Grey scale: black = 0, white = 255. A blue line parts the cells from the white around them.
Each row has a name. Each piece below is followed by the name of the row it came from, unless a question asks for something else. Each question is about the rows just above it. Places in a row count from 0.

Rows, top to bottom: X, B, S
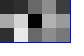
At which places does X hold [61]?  4
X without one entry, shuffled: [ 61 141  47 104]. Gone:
[39]

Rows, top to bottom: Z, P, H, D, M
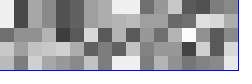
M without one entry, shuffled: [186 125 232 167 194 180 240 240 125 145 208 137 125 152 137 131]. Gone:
[118]
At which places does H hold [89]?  5 7 9 15
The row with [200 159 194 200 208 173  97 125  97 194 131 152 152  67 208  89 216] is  D

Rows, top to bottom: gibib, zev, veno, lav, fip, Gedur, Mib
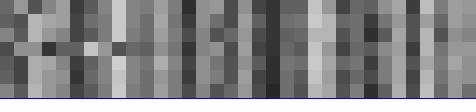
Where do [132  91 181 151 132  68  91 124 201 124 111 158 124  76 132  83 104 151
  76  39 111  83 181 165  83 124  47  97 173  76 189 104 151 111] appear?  Mib
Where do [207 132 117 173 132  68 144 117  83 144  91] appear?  fip
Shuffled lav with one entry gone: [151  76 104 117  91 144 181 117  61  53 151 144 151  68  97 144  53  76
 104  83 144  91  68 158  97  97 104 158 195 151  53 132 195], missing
[138]
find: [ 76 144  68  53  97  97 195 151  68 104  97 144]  gibib
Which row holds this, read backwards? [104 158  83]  zev

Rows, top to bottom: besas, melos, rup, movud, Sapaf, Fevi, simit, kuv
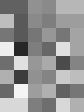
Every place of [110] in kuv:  3
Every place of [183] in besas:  4 5

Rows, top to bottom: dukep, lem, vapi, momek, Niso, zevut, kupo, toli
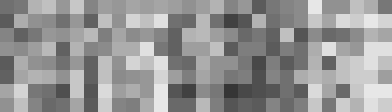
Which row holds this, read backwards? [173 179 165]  zevut
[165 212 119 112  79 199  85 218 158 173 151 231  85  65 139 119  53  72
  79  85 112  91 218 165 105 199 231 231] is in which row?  kupo
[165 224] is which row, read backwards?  momek
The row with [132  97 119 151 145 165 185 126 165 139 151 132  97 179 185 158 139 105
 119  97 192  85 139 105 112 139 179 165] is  vapi
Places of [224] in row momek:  10 23 26 27

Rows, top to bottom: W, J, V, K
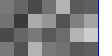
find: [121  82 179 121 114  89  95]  K
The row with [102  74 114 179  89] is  W
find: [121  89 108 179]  V
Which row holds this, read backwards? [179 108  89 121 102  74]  V
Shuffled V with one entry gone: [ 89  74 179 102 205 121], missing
[108]
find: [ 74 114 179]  W

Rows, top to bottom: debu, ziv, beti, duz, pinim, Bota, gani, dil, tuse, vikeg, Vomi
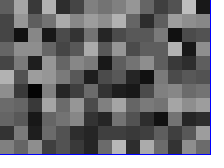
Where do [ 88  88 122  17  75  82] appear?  beti
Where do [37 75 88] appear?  beti
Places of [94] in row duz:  10 11
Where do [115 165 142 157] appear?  dil

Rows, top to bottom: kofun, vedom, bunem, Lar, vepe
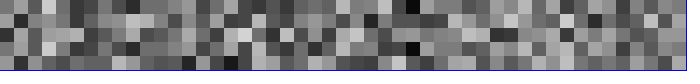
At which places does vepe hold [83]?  11 24 34
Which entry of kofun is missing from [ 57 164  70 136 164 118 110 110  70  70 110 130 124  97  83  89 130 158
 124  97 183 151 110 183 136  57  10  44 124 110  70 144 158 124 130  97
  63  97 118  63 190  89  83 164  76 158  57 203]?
[104]

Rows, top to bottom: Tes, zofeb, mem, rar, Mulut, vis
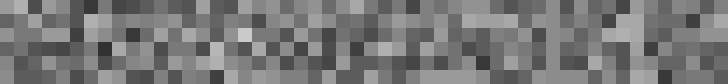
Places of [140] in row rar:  20 26 39
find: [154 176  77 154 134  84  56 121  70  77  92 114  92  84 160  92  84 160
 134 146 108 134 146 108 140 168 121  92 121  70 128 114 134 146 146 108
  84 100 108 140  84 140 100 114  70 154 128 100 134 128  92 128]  Tes
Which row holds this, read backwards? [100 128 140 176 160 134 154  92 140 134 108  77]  Mulut

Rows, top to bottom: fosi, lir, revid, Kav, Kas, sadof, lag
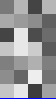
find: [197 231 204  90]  Kav
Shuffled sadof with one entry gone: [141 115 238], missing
[102]
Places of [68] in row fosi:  2
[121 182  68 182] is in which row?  fosi
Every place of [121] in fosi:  0

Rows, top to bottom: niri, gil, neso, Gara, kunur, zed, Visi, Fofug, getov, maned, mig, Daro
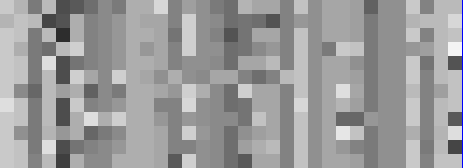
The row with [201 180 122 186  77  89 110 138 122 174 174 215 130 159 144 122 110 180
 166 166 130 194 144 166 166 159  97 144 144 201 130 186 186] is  niri
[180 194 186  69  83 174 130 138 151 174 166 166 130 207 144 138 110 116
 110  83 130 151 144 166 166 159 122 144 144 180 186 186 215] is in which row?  gil
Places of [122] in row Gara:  2 23 26
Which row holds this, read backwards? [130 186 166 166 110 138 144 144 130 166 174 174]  kunur

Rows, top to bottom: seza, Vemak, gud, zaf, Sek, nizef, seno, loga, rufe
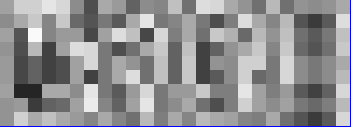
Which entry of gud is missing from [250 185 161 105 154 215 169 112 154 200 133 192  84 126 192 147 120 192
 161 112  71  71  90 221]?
[177]
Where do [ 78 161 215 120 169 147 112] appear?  Sek
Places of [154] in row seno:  9 12 13 20
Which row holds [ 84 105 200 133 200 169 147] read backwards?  zaf
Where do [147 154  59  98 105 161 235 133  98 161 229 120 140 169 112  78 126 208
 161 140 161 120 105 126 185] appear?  loga
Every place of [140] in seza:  5 10 22
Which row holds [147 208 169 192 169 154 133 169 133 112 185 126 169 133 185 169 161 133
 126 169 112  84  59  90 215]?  rufe

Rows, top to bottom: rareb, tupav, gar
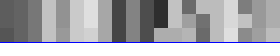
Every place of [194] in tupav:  3 12 17
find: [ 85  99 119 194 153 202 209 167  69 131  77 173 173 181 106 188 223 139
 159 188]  gar
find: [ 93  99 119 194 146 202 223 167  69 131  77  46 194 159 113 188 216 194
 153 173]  tupav
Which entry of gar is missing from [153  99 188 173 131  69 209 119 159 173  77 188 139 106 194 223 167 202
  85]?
[181]
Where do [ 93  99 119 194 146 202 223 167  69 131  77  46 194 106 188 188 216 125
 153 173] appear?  rareb
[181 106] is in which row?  gar

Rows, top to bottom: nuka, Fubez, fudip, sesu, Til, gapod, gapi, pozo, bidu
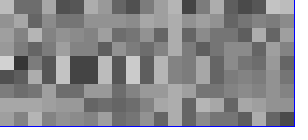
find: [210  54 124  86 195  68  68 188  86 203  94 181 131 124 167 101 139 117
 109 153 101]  Til
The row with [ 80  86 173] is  nuka

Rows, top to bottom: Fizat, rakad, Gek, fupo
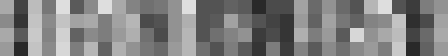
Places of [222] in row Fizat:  4 7 13 27
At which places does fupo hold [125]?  5 16 19 27

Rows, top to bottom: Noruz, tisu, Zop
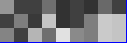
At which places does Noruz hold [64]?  1 2 5 8
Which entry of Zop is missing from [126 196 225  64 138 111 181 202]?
[132]
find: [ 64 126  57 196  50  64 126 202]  tisu
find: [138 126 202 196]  Zop
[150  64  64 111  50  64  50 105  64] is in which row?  Noruz
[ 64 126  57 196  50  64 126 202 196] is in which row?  tisu

